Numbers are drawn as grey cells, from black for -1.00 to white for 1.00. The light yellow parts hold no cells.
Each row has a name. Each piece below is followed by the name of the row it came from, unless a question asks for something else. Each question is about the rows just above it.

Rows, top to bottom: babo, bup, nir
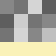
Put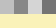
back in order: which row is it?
nir
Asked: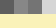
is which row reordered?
babo
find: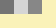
nir
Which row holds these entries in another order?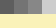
bup

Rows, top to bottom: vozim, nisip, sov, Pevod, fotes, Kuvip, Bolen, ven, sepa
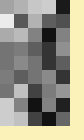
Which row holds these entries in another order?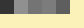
Pevod
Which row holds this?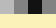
sov
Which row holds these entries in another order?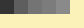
Kuvip
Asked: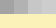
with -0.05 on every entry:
[0.23 0.35 0.51 0.56]
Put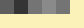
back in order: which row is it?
fotes

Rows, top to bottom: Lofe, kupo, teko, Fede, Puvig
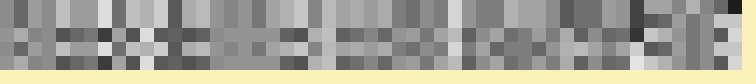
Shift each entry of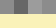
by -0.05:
[ 0.05 -0.24  0.17  0.05]
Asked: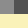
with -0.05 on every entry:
[ 0.05 -0.41]
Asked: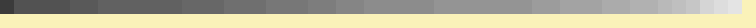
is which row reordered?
Puvig

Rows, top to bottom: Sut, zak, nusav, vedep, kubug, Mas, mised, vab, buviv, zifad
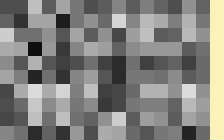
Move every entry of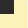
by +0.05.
[-0.61]
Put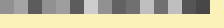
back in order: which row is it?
buviv
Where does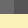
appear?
zifad
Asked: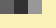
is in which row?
zifad
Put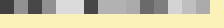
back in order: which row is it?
mised
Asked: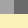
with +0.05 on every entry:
[ 0.34 -0.12]

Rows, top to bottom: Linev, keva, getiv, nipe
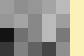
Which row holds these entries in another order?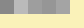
keva
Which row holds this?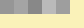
keva

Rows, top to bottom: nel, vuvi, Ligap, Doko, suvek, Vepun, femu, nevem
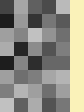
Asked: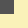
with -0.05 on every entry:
[-0.40]
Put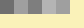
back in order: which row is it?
femu

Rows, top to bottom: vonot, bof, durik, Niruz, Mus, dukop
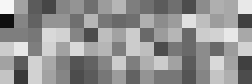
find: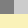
Niruz
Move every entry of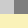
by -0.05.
[ 0.55 -0.06]
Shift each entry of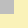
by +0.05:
[0.54]
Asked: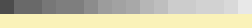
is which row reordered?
Niruz

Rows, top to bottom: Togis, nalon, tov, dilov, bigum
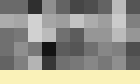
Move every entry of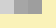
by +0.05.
[0.69 0.35 0.29]
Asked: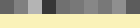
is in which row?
bigum

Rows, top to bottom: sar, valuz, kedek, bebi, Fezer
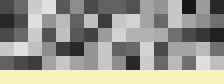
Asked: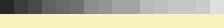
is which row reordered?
Fezer
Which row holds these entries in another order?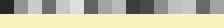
Fezer
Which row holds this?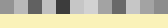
valuz
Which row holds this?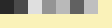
valuz
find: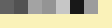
sar
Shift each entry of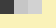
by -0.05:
[-0.58  0.50  0.60]
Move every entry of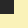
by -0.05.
[-0.74]

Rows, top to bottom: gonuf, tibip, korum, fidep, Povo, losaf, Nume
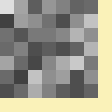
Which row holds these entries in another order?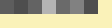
fidep
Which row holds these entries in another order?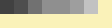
tibip
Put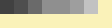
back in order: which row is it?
losaf
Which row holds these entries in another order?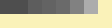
Nume
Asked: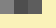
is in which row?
fidep
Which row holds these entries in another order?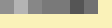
korum

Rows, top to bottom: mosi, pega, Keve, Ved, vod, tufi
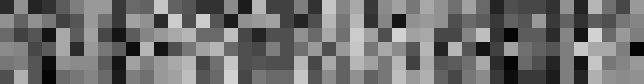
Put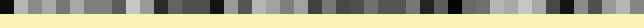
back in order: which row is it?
Ved
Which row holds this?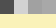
Keve
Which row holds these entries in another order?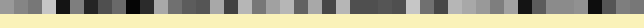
vod

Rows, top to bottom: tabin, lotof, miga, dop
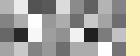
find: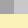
dop
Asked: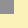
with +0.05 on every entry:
[0.19]
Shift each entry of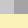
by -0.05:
[0.52 0.24]
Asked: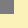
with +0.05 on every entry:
[0.02]
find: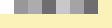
lotof
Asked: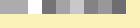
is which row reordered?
dop

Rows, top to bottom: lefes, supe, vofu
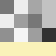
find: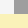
vofu
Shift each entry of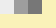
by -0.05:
[ 0.81  0.19 -0.12]
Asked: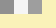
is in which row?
vofu
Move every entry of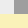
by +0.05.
[0.91 0.29]
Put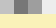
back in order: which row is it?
supe
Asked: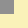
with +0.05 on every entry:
[0.18]
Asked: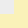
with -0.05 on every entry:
[0.81]

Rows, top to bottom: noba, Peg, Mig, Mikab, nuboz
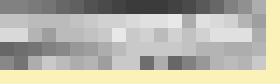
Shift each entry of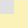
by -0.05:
[0.71]
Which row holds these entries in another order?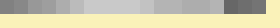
Mikab
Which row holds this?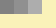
noba
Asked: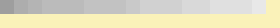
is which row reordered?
Peg
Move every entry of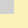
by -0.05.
[0.59]

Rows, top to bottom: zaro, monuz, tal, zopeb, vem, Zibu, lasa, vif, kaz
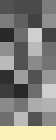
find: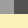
Zibu
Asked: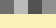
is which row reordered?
zopeb
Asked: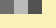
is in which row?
kaz
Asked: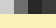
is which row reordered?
lasa
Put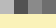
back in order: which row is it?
kaz

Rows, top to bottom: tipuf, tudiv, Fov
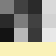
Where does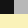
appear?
Fov
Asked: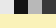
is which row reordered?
Fov
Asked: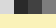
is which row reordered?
tipuf
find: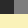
tudiv
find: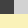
tudiv
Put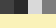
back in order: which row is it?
tipuf

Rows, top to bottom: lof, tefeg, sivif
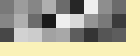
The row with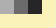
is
lof
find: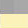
sivif
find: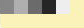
lof

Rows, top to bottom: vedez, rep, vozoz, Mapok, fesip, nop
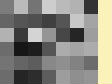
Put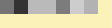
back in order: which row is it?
vedez
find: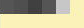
rep

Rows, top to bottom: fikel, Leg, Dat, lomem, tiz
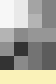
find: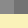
tiz
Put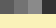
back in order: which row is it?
tiz
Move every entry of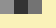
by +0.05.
[ 0.18 -0.55 -0.05]
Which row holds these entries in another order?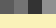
lomem
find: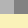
Leg

